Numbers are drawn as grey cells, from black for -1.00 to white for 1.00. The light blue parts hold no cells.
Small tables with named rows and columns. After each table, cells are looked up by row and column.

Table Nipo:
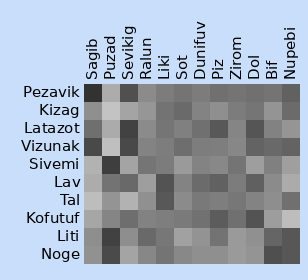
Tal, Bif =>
0.11
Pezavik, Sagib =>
-0.61
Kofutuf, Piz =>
-0.28
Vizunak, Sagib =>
-0.43
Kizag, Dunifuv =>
0.03
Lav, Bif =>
0.09
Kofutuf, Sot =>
-0.04
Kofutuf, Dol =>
-0.35
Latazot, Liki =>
-0.08
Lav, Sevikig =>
-0.18

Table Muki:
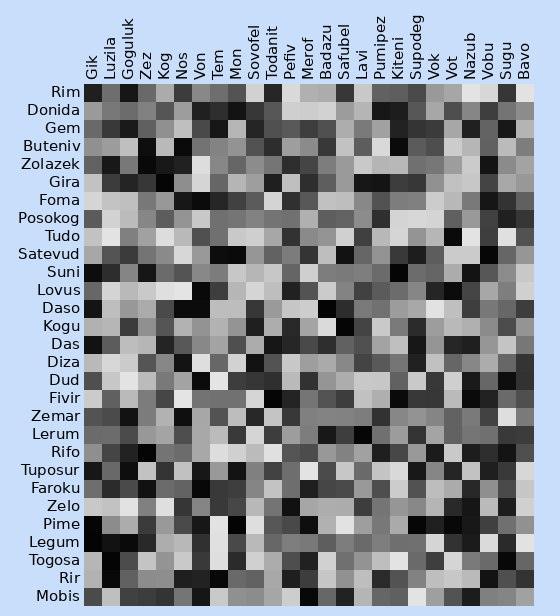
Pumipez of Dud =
0.56
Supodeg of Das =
-0.82
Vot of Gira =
0.51
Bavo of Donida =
0.10
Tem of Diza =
-0.19
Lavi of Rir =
0.49
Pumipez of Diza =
-0.30
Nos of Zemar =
-0.88
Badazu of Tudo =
0.16

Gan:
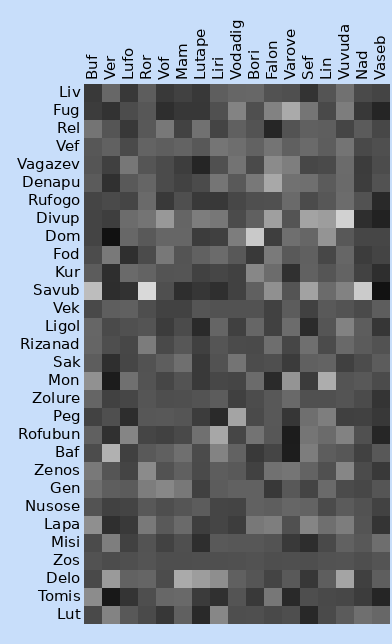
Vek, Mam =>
-0.48
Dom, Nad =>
-0.45
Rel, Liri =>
-0.47
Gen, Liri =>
-0.28
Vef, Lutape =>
-0.31
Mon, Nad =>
-0.31
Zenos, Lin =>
-0.37
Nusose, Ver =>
-0.49
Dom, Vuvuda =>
-0.31
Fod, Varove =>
-0.30
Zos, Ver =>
-0.40
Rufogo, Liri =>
-0.56
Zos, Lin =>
-0.36
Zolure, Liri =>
-0.28
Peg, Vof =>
-0.31
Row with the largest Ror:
Savub

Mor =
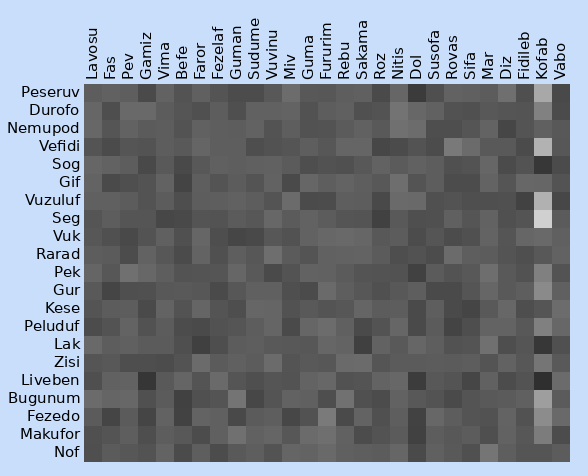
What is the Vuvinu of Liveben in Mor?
-0.33
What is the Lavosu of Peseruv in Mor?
-0.27
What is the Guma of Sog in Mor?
-0.39
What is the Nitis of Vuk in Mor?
-0.28
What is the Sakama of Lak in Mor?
-0.50
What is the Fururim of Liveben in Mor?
-0.19
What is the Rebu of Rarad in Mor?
-0.23
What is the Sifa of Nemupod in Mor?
-0.33
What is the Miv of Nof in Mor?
-0.21
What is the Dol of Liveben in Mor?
-0.53
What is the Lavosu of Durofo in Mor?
-0.20
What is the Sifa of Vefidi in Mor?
-0.16
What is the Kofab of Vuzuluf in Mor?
0.39
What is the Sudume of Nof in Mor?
-0.26
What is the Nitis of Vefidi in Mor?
-0.41

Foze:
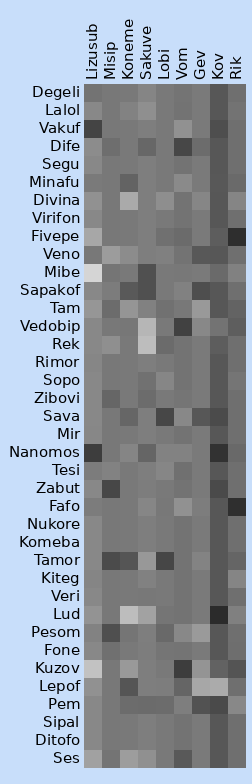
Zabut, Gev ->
-0.04
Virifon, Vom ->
-0.10
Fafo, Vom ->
0.14
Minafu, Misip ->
-0.06
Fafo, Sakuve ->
0.05
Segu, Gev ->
-0.04
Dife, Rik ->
-0.13
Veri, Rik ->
-0.13

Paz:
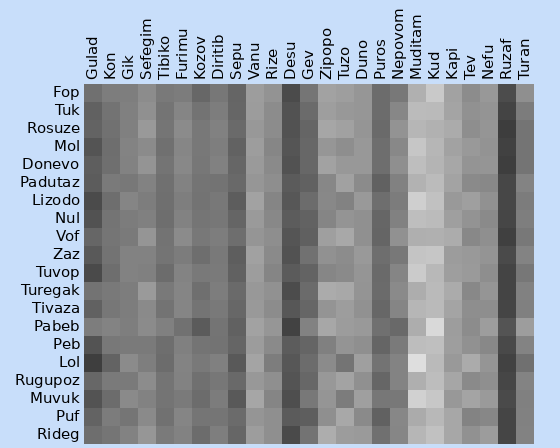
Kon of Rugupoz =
-0.04
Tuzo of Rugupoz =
0.28
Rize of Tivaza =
0.10
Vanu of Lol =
0.29
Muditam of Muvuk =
0.64
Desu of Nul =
-0.28
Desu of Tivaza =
-0.32
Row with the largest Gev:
Pabeb

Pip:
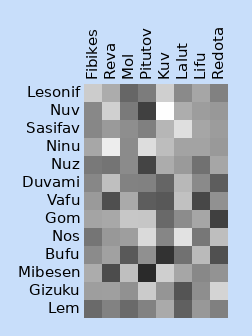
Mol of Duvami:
0.02
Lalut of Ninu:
0.28
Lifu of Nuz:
-0.11
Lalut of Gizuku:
-0.34
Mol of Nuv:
-0.04
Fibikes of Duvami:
0.06
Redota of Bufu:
-0.37
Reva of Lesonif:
0.35
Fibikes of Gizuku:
0.24
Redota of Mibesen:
0.15
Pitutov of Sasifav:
0.00

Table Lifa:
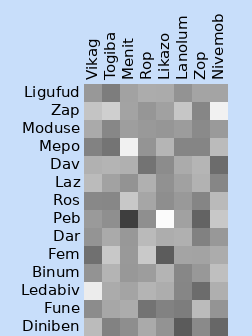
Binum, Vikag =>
0.15
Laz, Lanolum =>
0.26
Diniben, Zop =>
0.08
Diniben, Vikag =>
0.47
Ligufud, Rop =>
0.35
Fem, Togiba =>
0.57
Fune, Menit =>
0.35
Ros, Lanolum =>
0.20
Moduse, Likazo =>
0.18

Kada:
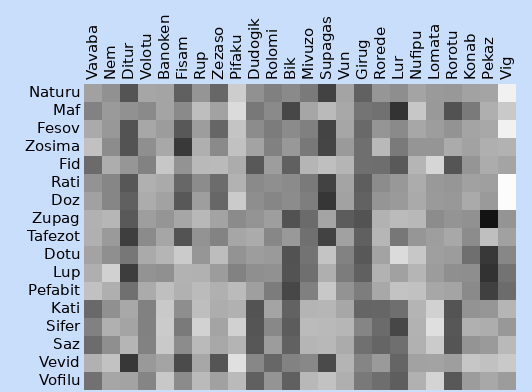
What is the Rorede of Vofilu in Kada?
-0.14
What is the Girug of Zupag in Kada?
-0.35
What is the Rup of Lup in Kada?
0.39
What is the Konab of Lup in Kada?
0.11
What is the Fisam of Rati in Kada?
-0.19
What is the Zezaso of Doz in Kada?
-0.19
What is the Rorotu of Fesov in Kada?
0.15
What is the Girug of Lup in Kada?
-0.25
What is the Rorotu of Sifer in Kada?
-0.32
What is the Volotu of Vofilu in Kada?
0.04
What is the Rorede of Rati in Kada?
0.10
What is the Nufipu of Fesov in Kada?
0.31
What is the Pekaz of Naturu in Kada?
0.29
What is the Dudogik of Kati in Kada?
-0.35
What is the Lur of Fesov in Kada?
0.08

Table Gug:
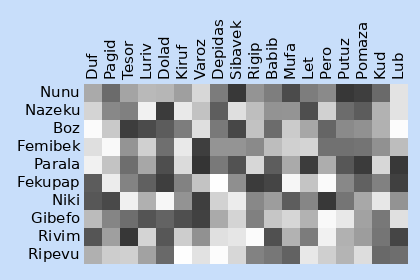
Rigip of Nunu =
0.16
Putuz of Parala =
-0.32
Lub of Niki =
0.15
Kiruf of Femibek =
0.83
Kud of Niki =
0.81
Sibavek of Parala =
-0.36
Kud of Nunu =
-0.17
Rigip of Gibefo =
0.00
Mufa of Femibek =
0.63
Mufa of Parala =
0.33
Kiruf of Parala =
0.72
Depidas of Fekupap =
0.99

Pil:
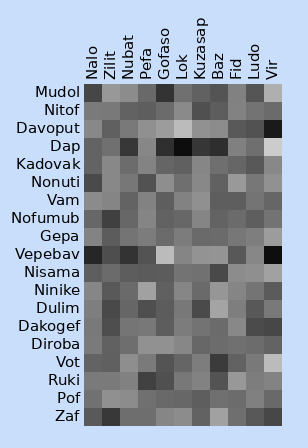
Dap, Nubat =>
-0.57
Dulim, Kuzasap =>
-0.42
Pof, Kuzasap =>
-0.26
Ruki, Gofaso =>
-0.37
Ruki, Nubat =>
0.01
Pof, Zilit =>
0.13
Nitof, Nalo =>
-0.04
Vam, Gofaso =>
-0.26
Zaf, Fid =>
-0.13
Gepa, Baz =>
-0.16
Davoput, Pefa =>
0.13
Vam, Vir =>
-0.20
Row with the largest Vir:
Dap

